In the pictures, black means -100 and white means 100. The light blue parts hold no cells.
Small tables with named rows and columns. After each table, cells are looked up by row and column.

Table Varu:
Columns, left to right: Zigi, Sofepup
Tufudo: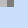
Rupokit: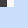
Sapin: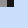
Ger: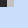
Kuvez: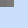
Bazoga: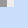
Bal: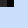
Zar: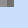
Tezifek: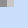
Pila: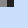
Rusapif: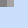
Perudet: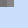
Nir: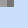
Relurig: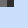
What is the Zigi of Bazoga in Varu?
19
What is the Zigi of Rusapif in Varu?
1
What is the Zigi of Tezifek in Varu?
11
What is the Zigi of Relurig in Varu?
-14
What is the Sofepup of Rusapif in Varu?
29
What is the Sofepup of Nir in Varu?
-8
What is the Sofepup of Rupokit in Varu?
94
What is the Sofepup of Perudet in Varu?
5
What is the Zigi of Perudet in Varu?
-9
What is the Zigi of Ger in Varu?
-68
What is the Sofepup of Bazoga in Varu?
86
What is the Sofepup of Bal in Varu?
-98
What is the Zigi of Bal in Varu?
-68
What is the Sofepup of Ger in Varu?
52
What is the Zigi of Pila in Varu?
7
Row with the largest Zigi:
Tufudo

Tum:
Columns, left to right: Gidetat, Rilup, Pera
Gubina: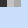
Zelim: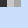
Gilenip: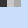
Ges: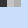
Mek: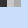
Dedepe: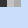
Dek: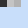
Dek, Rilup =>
54
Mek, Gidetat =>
-61
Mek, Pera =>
34
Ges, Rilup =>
54
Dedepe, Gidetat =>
-60
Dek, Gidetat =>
-62
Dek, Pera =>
40
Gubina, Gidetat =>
-61
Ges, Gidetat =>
-59
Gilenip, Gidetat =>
-59
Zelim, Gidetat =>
-60
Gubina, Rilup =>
52
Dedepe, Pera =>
34
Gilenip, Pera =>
33
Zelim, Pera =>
31
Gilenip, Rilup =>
56
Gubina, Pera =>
33
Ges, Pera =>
38

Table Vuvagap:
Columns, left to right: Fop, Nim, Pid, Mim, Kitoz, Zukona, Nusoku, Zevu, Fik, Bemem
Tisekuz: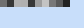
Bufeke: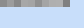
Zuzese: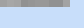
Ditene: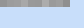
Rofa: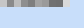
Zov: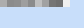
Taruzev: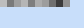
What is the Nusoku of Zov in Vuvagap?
26
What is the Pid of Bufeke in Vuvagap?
7
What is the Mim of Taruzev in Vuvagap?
42
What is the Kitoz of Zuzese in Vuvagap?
17
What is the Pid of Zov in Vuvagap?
11
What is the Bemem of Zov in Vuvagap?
88
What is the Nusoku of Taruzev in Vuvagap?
23
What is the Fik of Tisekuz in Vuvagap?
-30
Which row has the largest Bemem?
Zov

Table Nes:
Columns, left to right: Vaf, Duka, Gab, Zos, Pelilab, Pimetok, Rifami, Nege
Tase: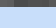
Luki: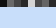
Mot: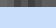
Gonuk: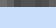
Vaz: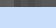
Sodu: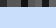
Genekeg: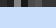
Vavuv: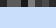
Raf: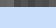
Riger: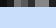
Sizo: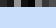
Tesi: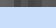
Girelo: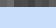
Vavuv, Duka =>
-29
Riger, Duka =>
-76
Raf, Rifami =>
-40
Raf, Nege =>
-29
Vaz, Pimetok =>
-35
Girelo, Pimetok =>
-36
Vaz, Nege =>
-31
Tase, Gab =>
-41
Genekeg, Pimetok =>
-34
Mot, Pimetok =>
-37
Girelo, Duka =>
-15
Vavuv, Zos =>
-81
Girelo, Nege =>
-28
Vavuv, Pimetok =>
-55
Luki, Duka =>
-18
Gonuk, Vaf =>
-14
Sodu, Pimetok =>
-22

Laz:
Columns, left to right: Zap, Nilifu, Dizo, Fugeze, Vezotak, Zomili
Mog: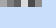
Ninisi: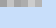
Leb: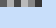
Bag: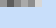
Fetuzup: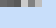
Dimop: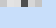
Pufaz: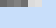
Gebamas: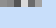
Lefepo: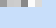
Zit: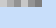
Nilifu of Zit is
37
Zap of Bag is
18
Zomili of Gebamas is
28
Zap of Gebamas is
12
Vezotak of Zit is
16
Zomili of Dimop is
54
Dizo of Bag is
8
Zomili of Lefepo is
71
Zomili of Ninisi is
41
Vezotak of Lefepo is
97
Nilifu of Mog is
-2
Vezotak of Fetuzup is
1
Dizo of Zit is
15
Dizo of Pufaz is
1
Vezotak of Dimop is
68
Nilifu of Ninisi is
54
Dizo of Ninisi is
29
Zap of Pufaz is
-17
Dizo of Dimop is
76
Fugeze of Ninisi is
36

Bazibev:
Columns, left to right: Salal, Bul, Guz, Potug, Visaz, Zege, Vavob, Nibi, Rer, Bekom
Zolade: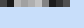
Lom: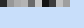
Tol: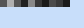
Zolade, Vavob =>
3
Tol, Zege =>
-57
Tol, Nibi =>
-41
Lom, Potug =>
41
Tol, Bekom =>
-79
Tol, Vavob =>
-80
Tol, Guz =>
-33
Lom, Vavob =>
-85
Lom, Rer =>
51
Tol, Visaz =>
7
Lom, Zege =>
56
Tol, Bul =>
38
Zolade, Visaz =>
37
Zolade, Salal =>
-45
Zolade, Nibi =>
-77
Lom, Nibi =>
-53
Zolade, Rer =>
-60
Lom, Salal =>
-68
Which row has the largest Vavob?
Zolade

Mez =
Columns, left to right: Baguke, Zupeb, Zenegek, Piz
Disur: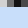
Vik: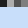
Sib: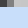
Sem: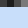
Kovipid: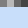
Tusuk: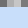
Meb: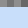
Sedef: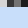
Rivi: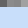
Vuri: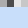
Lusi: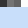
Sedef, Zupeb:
-57
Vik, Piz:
-1
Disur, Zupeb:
-12
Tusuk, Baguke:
-13
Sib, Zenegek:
56
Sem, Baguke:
-51
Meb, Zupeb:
-9
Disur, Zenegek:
-85
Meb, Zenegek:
11
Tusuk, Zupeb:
38
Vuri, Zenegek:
80
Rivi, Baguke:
-22
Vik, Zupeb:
36
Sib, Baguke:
-49
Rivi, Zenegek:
6
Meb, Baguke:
11
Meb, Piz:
-19
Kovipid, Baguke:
-1
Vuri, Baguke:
35

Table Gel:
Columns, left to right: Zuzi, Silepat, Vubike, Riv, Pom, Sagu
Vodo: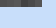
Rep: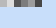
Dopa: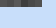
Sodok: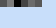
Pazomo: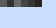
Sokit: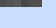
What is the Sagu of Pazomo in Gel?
-72
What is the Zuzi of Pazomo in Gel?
-29
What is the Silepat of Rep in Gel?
73
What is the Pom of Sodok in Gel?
-16
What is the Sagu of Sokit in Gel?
-38
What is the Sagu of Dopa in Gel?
-37
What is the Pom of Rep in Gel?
22
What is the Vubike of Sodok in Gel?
-98
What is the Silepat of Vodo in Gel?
-35
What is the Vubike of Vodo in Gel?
-32
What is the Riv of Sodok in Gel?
-47
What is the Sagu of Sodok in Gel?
-32
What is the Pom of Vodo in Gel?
-42
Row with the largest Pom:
Rep

